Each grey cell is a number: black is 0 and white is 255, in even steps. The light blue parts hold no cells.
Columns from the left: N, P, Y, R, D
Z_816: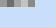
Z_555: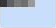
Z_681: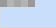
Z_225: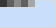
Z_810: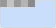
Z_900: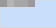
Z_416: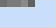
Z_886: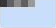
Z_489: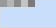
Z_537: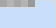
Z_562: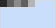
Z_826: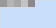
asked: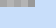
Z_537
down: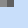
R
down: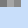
Y
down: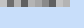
R
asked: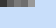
Z_555
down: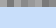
Y
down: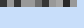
N

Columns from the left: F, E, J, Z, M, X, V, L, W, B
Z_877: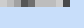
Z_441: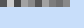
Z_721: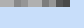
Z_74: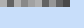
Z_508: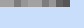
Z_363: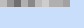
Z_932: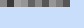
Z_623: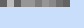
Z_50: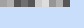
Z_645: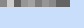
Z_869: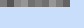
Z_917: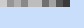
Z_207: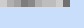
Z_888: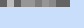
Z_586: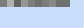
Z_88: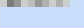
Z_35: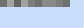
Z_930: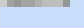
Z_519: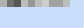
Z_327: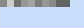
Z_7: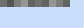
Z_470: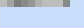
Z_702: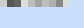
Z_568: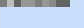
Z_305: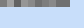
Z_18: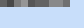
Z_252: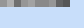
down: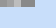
L
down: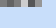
V
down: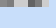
F
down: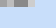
L
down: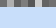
W
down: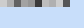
E

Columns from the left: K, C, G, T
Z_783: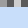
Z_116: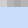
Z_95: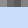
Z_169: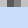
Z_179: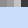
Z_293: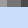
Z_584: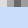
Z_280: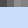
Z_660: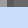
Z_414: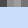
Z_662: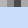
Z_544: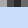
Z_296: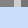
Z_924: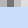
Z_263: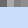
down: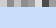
K
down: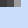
T
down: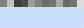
T
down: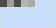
K
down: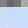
T

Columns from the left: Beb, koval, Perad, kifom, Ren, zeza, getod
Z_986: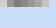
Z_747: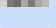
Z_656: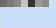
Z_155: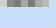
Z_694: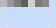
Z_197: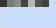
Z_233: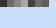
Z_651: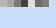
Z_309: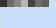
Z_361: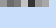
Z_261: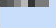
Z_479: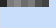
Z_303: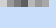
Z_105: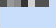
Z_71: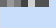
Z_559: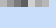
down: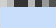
Beb
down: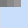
koval
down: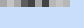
kifom
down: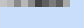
getod
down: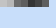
kifom
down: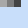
getod
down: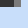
Ren

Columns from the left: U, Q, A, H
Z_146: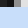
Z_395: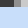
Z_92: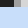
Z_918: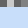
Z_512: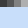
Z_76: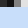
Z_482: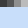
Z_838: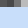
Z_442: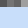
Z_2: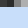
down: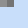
A
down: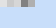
H
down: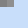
A
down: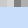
H

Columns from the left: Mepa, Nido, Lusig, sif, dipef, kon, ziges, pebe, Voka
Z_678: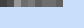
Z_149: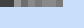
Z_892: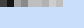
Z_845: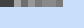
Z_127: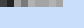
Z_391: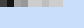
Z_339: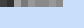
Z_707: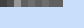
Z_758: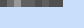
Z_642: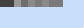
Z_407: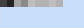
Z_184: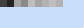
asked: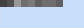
Z_678
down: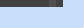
Mepa
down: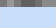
sif
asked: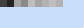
Z_184
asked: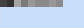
Z_339
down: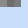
sif
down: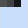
Nido

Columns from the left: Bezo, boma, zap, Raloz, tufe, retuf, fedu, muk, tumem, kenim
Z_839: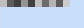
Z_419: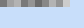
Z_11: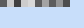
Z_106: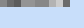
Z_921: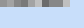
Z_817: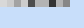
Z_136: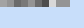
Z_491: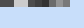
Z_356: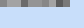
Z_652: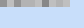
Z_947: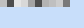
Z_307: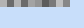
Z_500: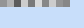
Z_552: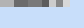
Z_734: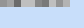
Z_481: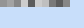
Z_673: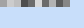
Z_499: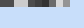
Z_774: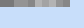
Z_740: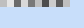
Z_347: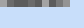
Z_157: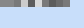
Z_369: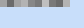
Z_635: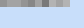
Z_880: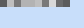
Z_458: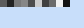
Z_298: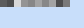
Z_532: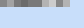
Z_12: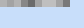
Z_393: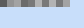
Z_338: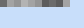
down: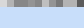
kenim
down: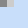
retuf
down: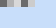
Raloz
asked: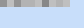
Z_652
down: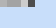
boma
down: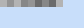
Raloz

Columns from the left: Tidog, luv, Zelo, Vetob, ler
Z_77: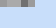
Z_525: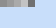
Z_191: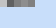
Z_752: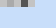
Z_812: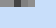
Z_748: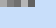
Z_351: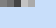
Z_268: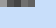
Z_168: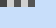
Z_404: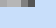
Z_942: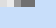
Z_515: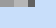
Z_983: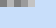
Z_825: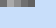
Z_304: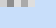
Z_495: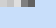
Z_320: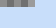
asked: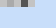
Z_752
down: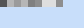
Zelo
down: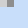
Tidog

